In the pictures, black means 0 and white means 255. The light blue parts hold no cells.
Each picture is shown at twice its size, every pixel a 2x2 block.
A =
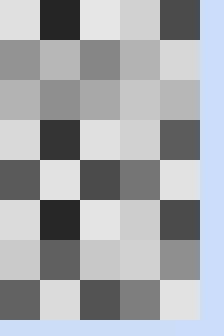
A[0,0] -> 223
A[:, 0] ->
[223, 148, 179, 218, 89, 219, 202, 98]
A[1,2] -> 134
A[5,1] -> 38
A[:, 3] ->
[209, 177, 198, 209, 117, 205, 208, 126]
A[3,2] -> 222
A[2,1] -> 142
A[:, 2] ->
[229, 134, 169, 222, 75, 226, 199, 84]
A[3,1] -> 51
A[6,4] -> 142
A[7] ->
[98, 220, 84, 126, 225]

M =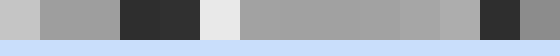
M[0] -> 197
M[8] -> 161
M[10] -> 166

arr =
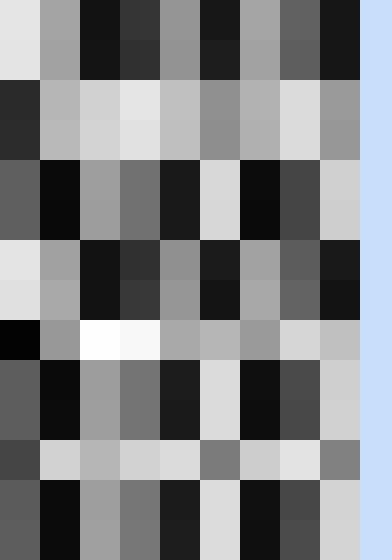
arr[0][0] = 229
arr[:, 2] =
[18, 20, 209, 211, 158, 157, 18, 18, 254, 157, 158, 182, 158, 160]
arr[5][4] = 25
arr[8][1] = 152
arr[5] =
[95, 9, 157, 113, 25, 215, 10, 69, 206]
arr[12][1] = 11
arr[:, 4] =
[149, 147, 192, 191, 25, 25, 144, 150, 169, 28, 26, 219, 27, 29]
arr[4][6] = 12
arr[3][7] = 219
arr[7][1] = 169
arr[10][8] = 209
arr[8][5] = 182
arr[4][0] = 95
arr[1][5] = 29
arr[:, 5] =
[23, 29, 144, 142, 216, 215, 27, 20, 182, 219, 219, 123, 220, 220]
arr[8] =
[3, 152, 254, 248, 169, 182, 154, 214, 192]
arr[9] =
[93, 10, 157, 116, 28, 219, 15, 74, 207]
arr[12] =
[91, 11, 158, 118, 27, 220, 16, 71, 211]
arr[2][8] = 154
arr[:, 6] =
[165, 162, 178, 176, 12, 10, 162, 168, 154, 15, 13, 205, 16, 15]
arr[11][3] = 210
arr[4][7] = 69
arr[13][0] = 93
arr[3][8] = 151
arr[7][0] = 224
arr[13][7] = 75

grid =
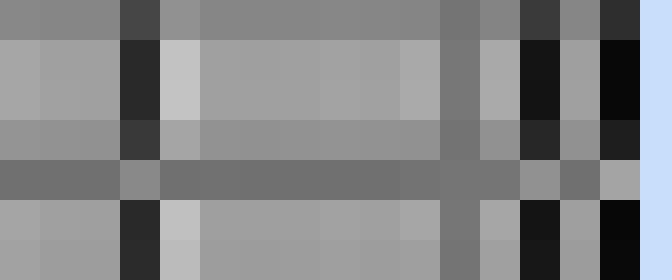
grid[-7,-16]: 136
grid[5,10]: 166
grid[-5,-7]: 161
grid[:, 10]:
[133, 169, 170, 145, 115, 166, 159]
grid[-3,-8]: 112
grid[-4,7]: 146
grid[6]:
[162, 157, 157, 43, 187, 157, 156, 157, 159, 157, 159, 116, 160, 23, 156, 9]
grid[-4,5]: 146
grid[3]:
[148, 146, 145, 57, 165, 146, 145, 146, 147, 146, 145, 115, 145, 39, 145, 30]
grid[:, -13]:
[70, 41, 41, 57, 137, 41, 43]
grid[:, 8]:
[135, 162, 163, 147, 112, 162, 159]
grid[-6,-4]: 169
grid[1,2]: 160
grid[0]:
[136, 134, 134, 70, 145, 134, 134, 134, 135, 134, 133, 116, 132, 58, 134, 46]
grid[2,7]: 160
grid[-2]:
[165, 160, 159, 41, 192, 159, 159, 159, 162, 160, 166, 118, 166, 20, 159, 7]
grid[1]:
[166, 160, 160, 41, 194, 160, 159, 160, 162, 160, 169, 119, 169, 20, 159, 8]
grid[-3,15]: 164
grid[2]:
[166, 161, 160, 41, 195, 160, 160, 160, 163, 161, 170, 119, 170, 19, 160, 8]
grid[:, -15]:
[134, 160, 161, 146, 112, 160, 157]
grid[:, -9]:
[134, 160, 160, 146, 112, 159, 157]
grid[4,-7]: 112

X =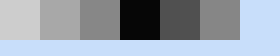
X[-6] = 205
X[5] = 134
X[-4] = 135
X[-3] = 6

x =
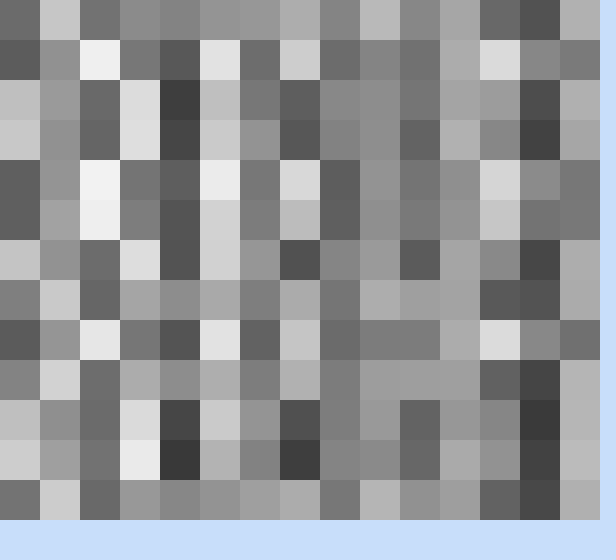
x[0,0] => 107
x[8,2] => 230
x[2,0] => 191
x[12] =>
[115, 204, 105, 152, 135, 147, 159, 172, 119, 181, 145, 158, 98, 72, 176]
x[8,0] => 91
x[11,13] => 66
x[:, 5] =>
[148, 226, 191, 202, 235, 210, 209, 169, 226, 174, 202, 179, 147]
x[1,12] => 218
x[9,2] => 109
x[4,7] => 216
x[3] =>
[200, 145, 101, 222, 70, 202, 147, 87, 130, 142, 99, 177, 135, 66, 166]
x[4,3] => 116
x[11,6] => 130
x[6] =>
[196, 146, 108, 221, 83, 209, 150, 81, 133, 154, 91, 165, 137, 71, 173]
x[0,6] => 151
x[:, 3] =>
[139, 119, 220, 222, 116, 125, 221, 165, 118, 172, 218, 234, 152]
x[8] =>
[91, 149, 230, 118, 84, 226, 98, 197, 107, 124, 124, 172, 219, 136, 112]
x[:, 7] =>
[173, 205, 94, 87, 216, 188, 81, 171, 197, 177, 80, 62, 172]
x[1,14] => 122
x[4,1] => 148
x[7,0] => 127
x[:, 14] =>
[177, 122, 176, 166, 119, 120, 173, 171, 112, 181, 182, 187, 176]
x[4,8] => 93
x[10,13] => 58
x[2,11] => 164
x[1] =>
[92, 145, 239, 119, 88, 226, 109, 205, 108, 132, 113, 172, 218, 135, 122]
